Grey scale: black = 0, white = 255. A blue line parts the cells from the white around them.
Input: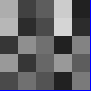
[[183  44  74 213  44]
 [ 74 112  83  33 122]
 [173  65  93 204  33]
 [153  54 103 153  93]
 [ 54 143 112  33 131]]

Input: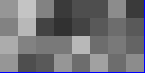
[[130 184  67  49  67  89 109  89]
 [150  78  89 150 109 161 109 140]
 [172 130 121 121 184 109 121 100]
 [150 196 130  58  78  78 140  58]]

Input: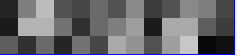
[[ 94  49 106  37 115  71 169 146  82 158 199   8  17]
 [ 27 179 179 115  49 106 127 158  27 169 169  94  61]
 [ 37 127 188  82  71 106  82 137  61  82 137 127  71]]

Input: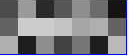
[[ 76 154  42  87 142 108  20]
 [175  30 142  66 119  30 185]
 [ 99 204 204 195 166 175  99]]

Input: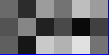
[[ 83 134  33  73  10  64]
 [106  44 156 115 190 156]
 [ 95  22 201 178 225 115]]

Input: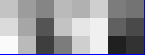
[[250 186  62 124 207 240  32  50]
 [219 166  84 195 230 240  96  73]
 [195 156 133 186 177 207 124 115]]

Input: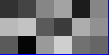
[[185 195  90  59 173 145]
 [ 50  68 134 163  28 134]
 [ 90   5 154 207 113 102]]

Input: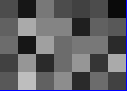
[[ 65 150  42 108 150  53 170]
 [ 88 190  97 141  42 108  65]
 [ 76  22 120  76  65  76  10]
 [ 97 170 132 132  31  97  88]
 [108  22 160 108 120 120  42]]
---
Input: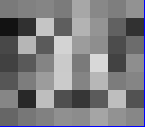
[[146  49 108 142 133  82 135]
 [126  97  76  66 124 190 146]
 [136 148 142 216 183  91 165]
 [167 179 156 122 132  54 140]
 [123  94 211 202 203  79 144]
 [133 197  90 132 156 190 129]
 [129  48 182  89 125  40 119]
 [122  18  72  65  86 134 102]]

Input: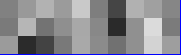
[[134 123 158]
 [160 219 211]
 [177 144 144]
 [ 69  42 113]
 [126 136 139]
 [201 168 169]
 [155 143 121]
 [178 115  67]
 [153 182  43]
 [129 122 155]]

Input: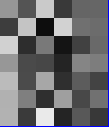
[[102 108 105 125  67 113  56]
 [101 112  65 133  92  72  88]
 [ 57 210  20  36  47 159  36]
 [202  13 121  71 167  47 234]
 [ 84 196  45  74  75 127  58]
 [150  61 209 151 187 177 178]]

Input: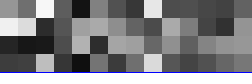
[[ 98 148 151 119]
 [ 66  49 147 102]
 [ 71  68 132  81]
 [ 79 125  96  68]
 [ 77 170 144  86]
 [231  75 103 218]
 [ 55  99 159 111]
 [ 81 142 165  59]
 [129 170  45 116]
 [ 19 160 178  15]
 [ 93  85  77  54]
 [247  44  25 190]
 [111 220  23  64]
 [150 240  37  61]]

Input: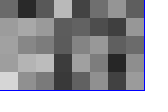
[[ 94 151 107 142 155]
 [149  63  95  38  65]
 [111  77 152 125 144]
 [ 67  98 132 160  97]
 [185  92  91  60  57]
 [ 88 154 124 188 122]
 [ 41 168 135 180 144]
 [106 156 161 158 214]]

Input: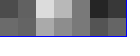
[[ 56 101]
 [ 37  84]
 [121 121]
 [184 141]
 [220 170]
 [ 97 100]
 [ 76 107]]

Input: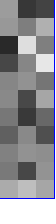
[[ 67 176 127 231 117 166 104  79 142 147 166]
 [ 55 126 222 134 146  72  57 137 146  71 190]
 [156 152  41  71 134 137 119  96 129 121 171]]

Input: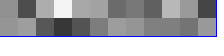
[[ 69 153]
 [154 116]
 [184 127]
 [ 97 128]
 [120 149]
 [107 157]
 [163 125]
 [168  83]
 [243  55]
 [173  87]
 [ 77 158]
 [144 149]]
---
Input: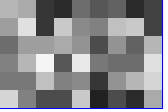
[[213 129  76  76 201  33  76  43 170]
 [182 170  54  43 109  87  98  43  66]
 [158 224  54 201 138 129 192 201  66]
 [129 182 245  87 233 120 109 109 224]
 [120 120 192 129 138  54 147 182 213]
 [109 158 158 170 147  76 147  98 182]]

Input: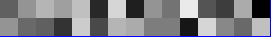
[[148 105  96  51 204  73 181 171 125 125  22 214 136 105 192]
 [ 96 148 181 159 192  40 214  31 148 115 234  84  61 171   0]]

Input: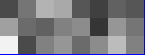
[[242  74 129 150 107 140 188 129]
 [160 107  97 129 140  53 150 117]
 [ 74 117 179 169  86  64  97  86]]

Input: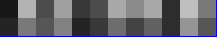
[[ 36 121  86 130  36  56 109  67  97  45 149  86]
 [ 24 179  76 160  56  76 169 139 169  45 191 121]]

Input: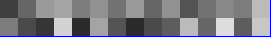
[[124  74  53 211  43 164  84  43  74  93 187 102 221  93 199]
 [ 63 102 154 164 124 145 114 154 102 145  84 114 136 124 187]]

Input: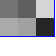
[[170 161  38]
 [117  95 213]]

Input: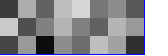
[[202  79 129 181 129  97 181 153]
 [ 69 153  12 141 109 190 162  48]
 [ 60 172  97 190 213 118 141  88]]
